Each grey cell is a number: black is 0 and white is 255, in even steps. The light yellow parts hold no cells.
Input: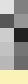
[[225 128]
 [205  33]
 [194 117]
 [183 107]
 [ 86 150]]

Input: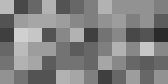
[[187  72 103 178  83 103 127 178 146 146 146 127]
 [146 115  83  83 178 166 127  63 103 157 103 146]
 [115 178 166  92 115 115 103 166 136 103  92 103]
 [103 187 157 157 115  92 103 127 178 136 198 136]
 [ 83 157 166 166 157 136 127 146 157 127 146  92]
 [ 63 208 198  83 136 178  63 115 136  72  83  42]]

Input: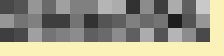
[[150 116 128  62  62 116  50  84  95 128 106 116  30  84 150]
 [ 73  84 150 106 160 128 128 181 172  50 140  62 172  95 201]
 [ 62  73 160 116 128 140  95 106 140  95 172  84 181 140  73]]

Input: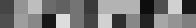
[[ 79 158 136  23 221 116  69 209  46 136  35 167 148 127]
 [ 69 148 190 107  97 116  58 179 179 179  13  79 209  23]]

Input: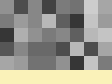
[[166 155 114 114 145  54 196 123]
 [145  77 135  66 123 114 205 166]
 [123 155 135 184  95  54 196 155]
 [ 86 135 105 105  77 184  77 166]
 [ 54 175 145 123 135  95 184 196]]

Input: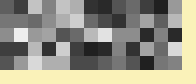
[[141 238 153 163  84 106 185 226 141 141  41 130  41]
 [118 118 106 141 175 206 106  74  50 118 163  95 185]
 [ 95  62 195 130 195 175  50  41  84 106  62  32 153]
 [ 84 153 217 175 175  74  74  95 118  84  32 118 130]
 [ 62  62 185  50 206  62  32  41 130  50 163 106 217]]
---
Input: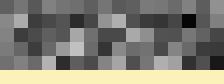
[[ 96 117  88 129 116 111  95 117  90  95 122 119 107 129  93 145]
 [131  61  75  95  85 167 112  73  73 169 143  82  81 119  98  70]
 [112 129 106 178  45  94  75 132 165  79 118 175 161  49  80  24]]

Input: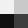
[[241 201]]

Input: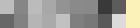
[[189 134 187 168 147 138 137  57  92]]

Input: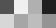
[[ 82 240 176  32]]

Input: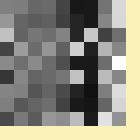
[[128 125 103 106  68  23  25 115 216]
 [193  99 118 110 131  37 200  65 111]
 [138 111 138 107  78  26  25 109 253]
 [132 129  85 100  75  34  16 126 220]
 [ 73 121  91 152 142 187  28 225 146]]

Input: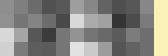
[[142 127 108  81  88 158 135  99  79  87 135]
 [216 165  87  59 118 147 117 105  91 124 110]]

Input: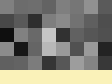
[[128 108 110  99 127 118 145  90]
 [ 15 129 105 197  49  97  86  80]
 [ 96  99 124  53  87 157 132  56]]

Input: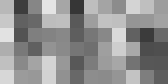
[[184  61 134 228 166  54 190 164 140 212 191 157]
 [226  83 127 131 136  94 119 136 218  97  59 105]
 [192 137 164 212 152  88 124 156 167 115  87  86]]
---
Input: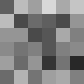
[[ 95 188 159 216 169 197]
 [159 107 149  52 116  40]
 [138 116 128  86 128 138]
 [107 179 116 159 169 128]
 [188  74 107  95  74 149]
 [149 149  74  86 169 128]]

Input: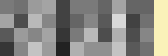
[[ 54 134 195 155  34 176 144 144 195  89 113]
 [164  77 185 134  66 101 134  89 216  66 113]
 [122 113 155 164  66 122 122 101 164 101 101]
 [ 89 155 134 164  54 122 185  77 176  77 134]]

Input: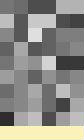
[[135  87 223  98 126 126]
 [190  87 200 200  77  66]
 [ 45 168 190  77 157 190]
 [108 135 168 108 190 145]
 [126 135 157 108  66 168]
 [117 157 145 211  56  56]
 [157 135  98 145 117 135]
 [ 98 168  87  98 117 135]
 [117 108  77  77 179 179]]

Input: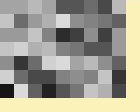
[[154 154 196 130  44  63 142  63 154]
 [164 164 185 164  85  85 108  73 185]
 [196 208 176 185 130 118  85  85 154]
 [196 108 154 176 218 142 130 118  97]
 [142  54 108 208 218 164 185 142  97]
 [ 22 218  97  34  85 118 196 176  73]
 [208 108  73  73 130 142 130 196  54]]

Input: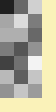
[[ 65 113 243]
 [ 32 104 208]
 [185  94 197]
 [146 197 155]
 [124  85 146]
 [166 220 124]
 [175 175 104]]

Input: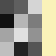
[[ 76  95 213]
 [164 224 146]
 [ 17 182 124]
 [191  35  85]]

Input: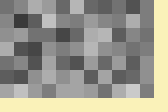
[[114 134 173 155 104 182 104  93 114  82 125]
 [164 192 155 125 164 164 155 114 173 202 125]
 [ 93  82 144 173 144 164  93 164  93 104 144]
 [144 155 114 114  70 104 173 182  93 134 114]
 [134  58  93 192 134 125 155 134 125 173 125]
 [114 134  82 164 104  82 155 104 155  93 144]
 [173  82  70 144 125 144 182 144 134 114 125]]
